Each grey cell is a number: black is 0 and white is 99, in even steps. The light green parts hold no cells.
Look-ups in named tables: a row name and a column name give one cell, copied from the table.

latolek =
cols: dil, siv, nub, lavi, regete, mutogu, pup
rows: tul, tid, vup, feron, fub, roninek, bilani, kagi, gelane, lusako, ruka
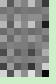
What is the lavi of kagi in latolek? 46
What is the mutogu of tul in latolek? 49
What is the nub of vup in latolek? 60
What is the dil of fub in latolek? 42
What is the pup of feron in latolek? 11
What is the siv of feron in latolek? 37
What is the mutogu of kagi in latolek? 46
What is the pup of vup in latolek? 44
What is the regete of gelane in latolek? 50
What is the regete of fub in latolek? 42
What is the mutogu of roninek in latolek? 53

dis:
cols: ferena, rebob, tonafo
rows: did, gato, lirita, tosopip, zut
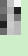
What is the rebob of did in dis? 76
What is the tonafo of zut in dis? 72
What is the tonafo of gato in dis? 12
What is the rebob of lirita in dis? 76
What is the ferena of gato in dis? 45
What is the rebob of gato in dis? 68
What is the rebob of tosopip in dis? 79
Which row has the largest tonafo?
did

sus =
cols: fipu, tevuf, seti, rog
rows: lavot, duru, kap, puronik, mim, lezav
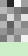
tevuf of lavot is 15
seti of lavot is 98
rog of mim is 62
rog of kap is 88
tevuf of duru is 61
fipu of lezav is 47
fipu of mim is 57
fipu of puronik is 70
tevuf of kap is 85
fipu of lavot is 60
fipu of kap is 50

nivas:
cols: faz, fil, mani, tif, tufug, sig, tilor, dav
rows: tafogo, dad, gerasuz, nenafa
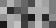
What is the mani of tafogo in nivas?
52
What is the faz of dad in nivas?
74
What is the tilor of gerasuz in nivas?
15
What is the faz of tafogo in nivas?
50
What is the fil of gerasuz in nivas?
67
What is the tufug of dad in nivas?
67
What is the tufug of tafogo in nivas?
29
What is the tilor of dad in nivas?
67
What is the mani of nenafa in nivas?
75
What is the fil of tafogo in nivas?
69
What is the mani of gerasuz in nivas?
63
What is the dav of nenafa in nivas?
28
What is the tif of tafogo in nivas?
40
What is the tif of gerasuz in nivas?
22
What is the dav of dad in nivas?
49
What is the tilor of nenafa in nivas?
49
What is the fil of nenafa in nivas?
66
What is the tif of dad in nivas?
38
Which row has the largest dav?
gerasuz

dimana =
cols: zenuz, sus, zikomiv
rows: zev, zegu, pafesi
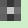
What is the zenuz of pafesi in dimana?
38
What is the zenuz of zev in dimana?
35
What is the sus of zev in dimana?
21
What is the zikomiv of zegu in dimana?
45
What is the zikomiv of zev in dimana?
33
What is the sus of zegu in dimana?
77
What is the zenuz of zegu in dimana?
40
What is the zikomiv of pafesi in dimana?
35
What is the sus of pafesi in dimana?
21

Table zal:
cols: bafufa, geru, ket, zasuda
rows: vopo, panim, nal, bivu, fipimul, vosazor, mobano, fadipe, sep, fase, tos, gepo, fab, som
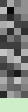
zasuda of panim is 56
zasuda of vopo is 56
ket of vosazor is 32
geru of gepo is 43
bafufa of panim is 73
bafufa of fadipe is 76
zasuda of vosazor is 56
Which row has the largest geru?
bivu

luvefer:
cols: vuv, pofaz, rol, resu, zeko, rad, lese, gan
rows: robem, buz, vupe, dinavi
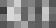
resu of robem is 47
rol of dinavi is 55
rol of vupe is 80
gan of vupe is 39
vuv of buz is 24
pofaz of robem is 61
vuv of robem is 46
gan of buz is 44
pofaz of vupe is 84
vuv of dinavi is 33
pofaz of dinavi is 42
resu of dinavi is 65
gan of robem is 33
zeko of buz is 58
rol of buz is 68
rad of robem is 36
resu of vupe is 39
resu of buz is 39
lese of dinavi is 49
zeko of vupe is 62

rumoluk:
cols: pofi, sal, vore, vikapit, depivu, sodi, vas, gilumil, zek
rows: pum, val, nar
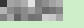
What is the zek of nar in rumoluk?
65
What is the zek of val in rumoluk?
51
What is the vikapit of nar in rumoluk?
53
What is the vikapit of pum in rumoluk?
67
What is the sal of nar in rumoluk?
64
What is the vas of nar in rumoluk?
80
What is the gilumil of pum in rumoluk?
63
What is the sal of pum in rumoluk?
64
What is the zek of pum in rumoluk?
68
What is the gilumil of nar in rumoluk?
77
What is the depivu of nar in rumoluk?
44
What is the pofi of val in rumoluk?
70
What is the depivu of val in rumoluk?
62
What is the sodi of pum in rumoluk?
49
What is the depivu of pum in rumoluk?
88
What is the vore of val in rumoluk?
48
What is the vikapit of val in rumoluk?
54
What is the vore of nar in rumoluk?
39
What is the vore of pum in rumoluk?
61
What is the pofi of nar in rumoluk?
50

